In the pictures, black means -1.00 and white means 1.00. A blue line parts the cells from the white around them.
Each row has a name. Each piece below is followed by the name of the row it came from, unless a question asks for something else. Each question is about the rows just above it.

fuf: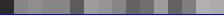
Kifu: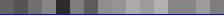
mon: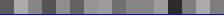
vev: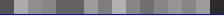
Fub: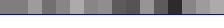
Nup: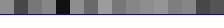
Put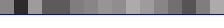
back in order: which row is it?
Fub
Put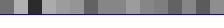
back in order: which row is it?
fuf
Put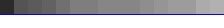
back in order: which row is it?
Kifu
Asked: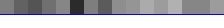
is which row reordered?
Kifu
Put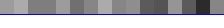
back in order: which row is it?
Fub
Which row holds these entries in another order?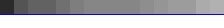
vev
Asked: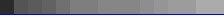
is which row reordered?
mon

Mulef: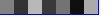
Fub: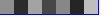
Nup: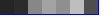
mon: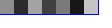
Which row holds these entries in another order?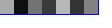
Mulef
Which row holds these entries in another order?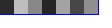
Fub

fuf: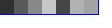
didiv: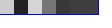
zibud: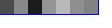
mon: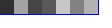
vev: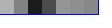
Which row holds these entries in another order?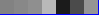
zibud
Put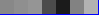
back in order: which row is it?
vev
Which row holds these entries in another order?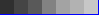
mon

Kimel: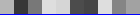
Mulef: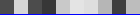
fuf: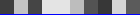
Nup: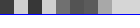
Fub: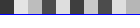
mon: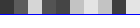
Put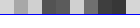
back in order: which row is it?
Nup
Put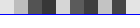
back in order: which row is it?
fuf
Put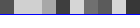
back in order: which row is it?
Nup
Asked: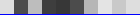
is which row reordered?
Fub

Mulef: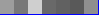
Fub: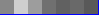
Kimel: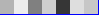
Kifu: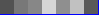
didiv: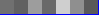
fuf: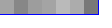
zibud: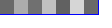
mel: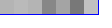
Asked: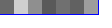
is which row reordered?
didiv
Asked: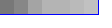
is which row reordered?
mel
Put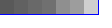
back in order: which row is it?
didiv
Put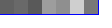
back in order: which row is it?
Mulef

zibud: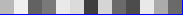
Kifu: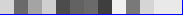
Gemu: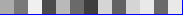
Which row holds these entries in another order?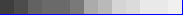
zibud
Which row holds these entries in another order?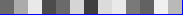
zibud
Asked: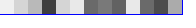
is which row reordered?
Gemu
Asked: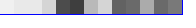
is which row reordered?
Gemu

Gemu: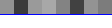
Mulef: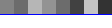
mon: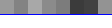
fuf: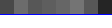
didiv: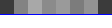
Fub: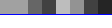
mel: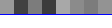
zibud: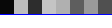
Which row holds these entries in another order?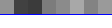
mon
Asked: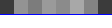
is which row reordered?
didiv
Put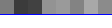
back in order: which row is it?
mon
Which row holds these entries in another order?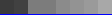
mel

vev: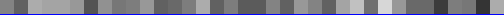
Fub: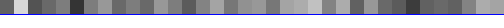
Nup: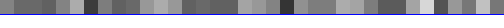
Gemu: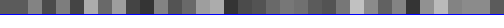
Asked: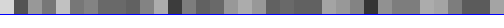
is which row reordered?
Nup
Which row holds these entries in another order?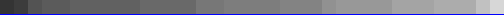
Nup

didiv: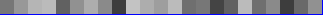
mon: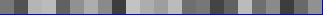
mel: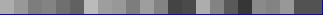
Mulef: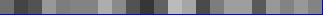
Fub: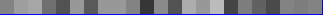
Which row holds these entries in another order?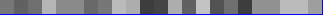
mon
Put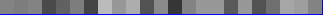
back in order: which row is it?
Fub
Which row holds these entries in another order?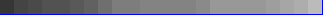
Fub
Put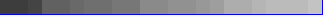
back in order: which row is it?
didiv
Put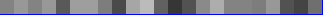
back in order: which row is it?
Mulef
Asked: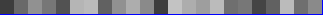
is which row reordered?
mon

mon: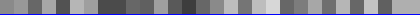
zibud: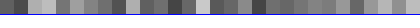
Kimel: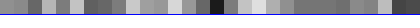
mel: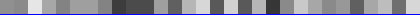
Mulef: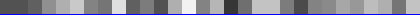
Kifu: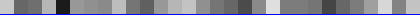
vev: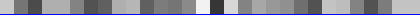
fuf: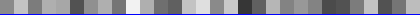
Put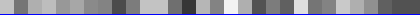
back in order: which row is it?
Mulef
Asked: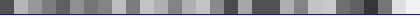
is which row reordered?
Mulef
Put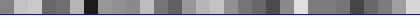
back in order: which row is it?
Kifu
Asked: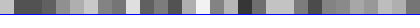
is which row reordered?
Mulef

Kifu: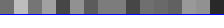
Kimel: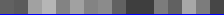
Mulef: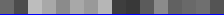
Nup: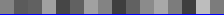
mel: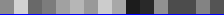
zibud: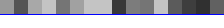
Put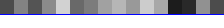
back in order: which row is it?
mel
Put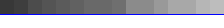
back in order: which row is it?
Mulef
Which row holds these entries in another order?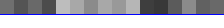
Mulef
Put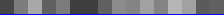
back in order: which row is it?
Kimel

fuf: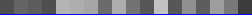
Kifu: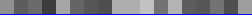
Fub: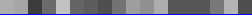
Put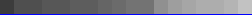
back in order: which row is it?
Kifu
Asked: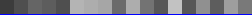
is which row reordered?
fuf
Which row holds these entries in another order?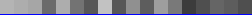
fuf
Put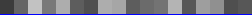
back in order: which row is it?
fuf
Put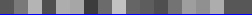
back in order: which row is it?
Fub

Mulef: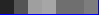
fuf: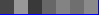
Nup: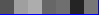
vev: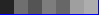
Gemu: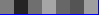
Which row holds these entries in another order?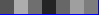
vev
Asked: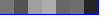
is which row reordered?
Nup
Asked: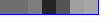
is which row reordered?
Mulef
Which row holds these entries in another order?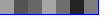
Gemu
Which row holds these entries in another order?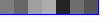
vev

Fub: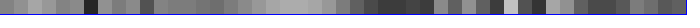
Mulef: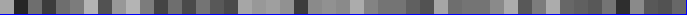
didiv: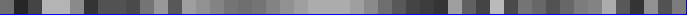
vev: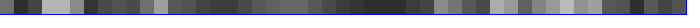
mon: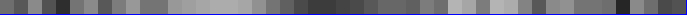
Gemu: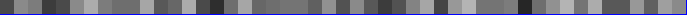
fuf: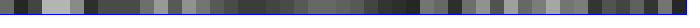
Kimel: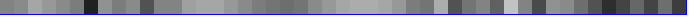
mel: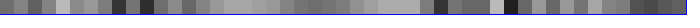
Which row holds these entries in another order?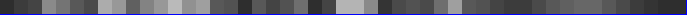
vev
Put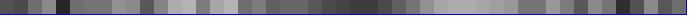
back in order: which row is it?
mon
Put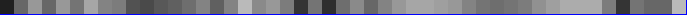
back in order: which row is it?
mel
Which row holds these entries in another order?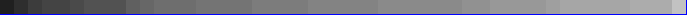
Kimel

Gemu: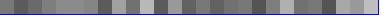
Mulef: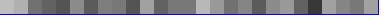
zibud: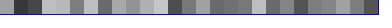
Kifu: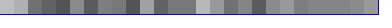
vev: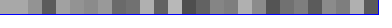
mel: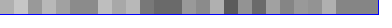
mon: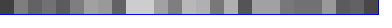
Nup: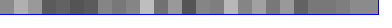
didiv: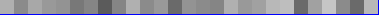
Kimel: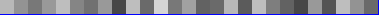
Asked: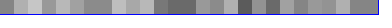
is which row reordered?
mel
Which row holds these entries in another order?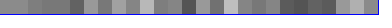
Nup
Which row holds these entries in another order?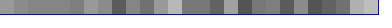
Kifu

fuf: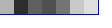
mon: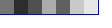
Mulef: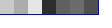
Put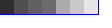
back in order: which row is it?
Mulef
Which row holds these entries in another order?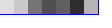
fuf
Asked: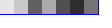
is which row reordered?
mon
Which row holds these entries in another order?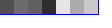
Mulef
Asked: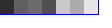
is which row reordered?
Mulef
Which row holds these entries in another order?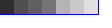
fuf
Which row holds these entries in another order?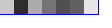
mon

